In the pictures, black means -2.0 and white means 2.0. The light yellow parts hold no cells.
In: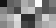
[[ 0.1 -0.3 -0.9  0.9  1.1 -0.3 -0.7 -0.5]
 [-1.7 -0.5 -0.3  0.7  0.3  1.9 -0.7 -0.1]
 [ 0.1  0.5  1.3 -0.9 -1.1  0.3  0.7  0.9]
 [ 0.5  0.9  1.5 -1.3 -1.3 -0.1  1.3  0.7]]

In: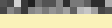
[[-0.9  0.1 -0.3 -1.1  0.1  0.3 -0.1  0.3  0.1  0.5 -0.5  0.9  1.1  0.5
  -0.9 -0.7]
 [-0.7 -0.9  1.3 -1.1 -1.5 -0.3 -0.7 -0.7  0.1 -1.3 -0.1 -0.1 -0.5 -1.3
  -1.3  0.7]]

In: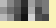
[[ 0.9  0.3 -0.9 -1.7  1.3 -0.7 -0.9]
 [ 0.3 -0.3 -0.7 -1.5  0.7 -0.9 -0.1]
 [ 0.9  0.1 -0.5 -1.3  0.5 -0.3 -0.1]]

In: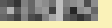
[[-0.6 -0.8 -1.2  0.0 -0.4  0.4  0.2 -0.2  1.0  0.0  0.2  0.4 -0.8  0.2]
 [-0.4 -0.6 -1.0  0.0 -0.8 -1.0  0.0  0.6  1.0 -0.6 -0.8 -1.2 -0.8  0.0]
 [-0.2  0.8 -0.6  0.2 -0.4  0.2  0.4 -1.0  1.0 -0.2 -1.4  0.2  0.4 -0.4]]

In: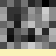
[[-0.4  0.0 -1.6  0.4  1.0  0.0  0.2 -1.0]
 [ 0.6 -1.2 -1.4 -0.6  0.2  0.0  1.0  0.2]
 [ 0.4 -1.2 -1.2 -0.8  0.4 -0.2  1.2  0.2]
 [-0.8 -0.2 -1.0 -0.2 -1.4 -1.0 -2.0 -1.4]
 [ 0.6 -1.8 -0.8 -1.2 -1.8 -0.6 -0.4  0.6]
 [ 0.2 -1.6 -0.6 -0.2 -1.4  0.8 -1.4  0.8]
 [-0.8  0.4 -0.4  0.6  1.2  0.6  0.0 -0.6]]

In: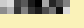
[[ 0.2  0.8 -1.2  0.0 -1.2 -1.6 -0.8 -0.2 -1.8  1.4]
 [ 1.2  1.4 -1.0 -0.6 -1.6 -2.0  0.6 -1.4 -0.8  0.0]]
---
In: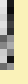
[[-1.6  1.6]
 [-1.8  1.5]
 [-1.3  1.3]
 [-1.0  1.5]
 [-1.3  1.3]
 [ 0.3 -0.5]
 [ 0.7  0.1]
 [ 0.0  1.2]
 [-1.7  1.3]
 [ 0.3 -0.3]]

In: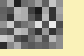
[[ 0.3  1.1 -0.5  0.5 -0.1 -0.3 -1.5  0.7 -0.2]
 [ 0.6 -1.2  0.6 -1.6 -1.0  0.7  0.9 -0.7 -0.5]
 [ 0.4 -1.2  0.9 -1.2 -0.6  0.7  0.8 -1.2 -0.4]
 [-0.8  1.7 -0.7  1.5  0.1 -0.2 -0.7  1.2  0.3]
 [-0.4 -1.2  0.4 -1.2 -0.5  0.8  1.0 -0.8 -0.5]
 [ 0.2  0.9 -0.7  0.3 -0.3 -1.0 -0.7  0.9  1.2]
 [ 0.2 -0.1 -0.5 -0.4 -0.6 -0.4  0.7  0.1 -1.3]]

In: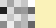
[[ 2.0  1.1  1.5  0.6  1.4]
 [-0.4  0.4  0.3  1.4 -1.5]
 [ 1.6  0.9  1.6  1.1  1.7]
 [-0.4  0.9  0.6  1.7  0.2]]

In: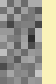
[[ 0.7  0.7 -0.3  0.5 -0.3  0.9]
 [-0.6 -0.1  0.5 -0.5  0.6 -0.2]
 [ 0.3 -0.1 -0.2  0.6 -0.3  0.8]
 [-0.9  0.0  0.0 -0.1 -0.9 -0.1]
 [ 0.9 -0.7  0.2 -0.3  0.4  0.4]
 [ 0.9 -1.3  0.5 -0.1  0.0  0.6]
 [ 0.1 -0.8  0.6 -0.5  0.6  0.1]
 [ 0.3  0.4 -0.3  0.3 -0.1  1.0]
 [-0.1  0.6  0.5 -0.6  0.1 -0.1]
 [ 0.4 -0.2 -0.1  0.2 -0.2 -0.8]
 [ 1.1 -0.2  0.2  0.1  0.6  0.0]
 [ 0.3  0.4 -0.2  0.3  0.0 -0.2]]

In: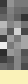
[[-0.1 -0.1  0.3 -1.1]
 [-0.4 -0.3  0.0 -0.7]
 [-1.2 -0.5 -0.1 -0.4]
 [-0.2  0.4  0.1  0.9]
 [-0.9  1.3 -0.6  0.5]
 [ 0.6 -0.1  0.5 -1.0]
 [ 0.6  0.4 -0.1  1.7]
 [-0.7  0.2  0.4 -1.3]
 [-0.5  0.1 -0.7 -1.0]
 [-0.8  0.1 -0.5 -0.3]]

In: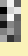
[[-0.5  1.8  0.5]
 [ 1.6  1.3 -2.0]
 [-0.5  1.9 -0.4]
 [-0.3  0.1 -1.7]
 [-0.3  0.5  0.0]
 [-0.5 -1.2  0.6]]

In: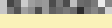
[[ 0.1  1.7 -0.1 -0.4 -0.3  1.0 -0.8 -0.1 -0.8  0.4  0.3  0.5  1.2 -0.4
  -0.9  1.1]
 [ 1.3 -0.3  0.1 -0.2 -1.3 -0.3 -0.1 -0.3 -0.5  0.4 -0.8  0.2  0.5 -0.7
  -0.1  1.1]]

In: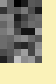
[[-0.7 -0.6 -1.6 -2.0 -0.5  0.3]
 [-1.6 -0.8 -0.1 -0.6 -0.5 -1.2]
 [-0.3 -0.5 -1.0 -1.6  0.1  0.0]
 [-0.4 -0.3 -0.7 -1.2  0.0 -0.4]
 [ 0.5 -1.7 -1.7 -0.8  0.2 -0.1]
 [-0.6 -0.3  0.2  0.0 -0.4 -0.3]
 [ 0.2 -0.9 -1.4 -1.2 -0.5 -0.3]
 [ 0.4 -0.9  0.5 -0.1 -0.6 -0.8]
 [-0.7  0.4  0.2  1.0 -0.8 -1.5]]
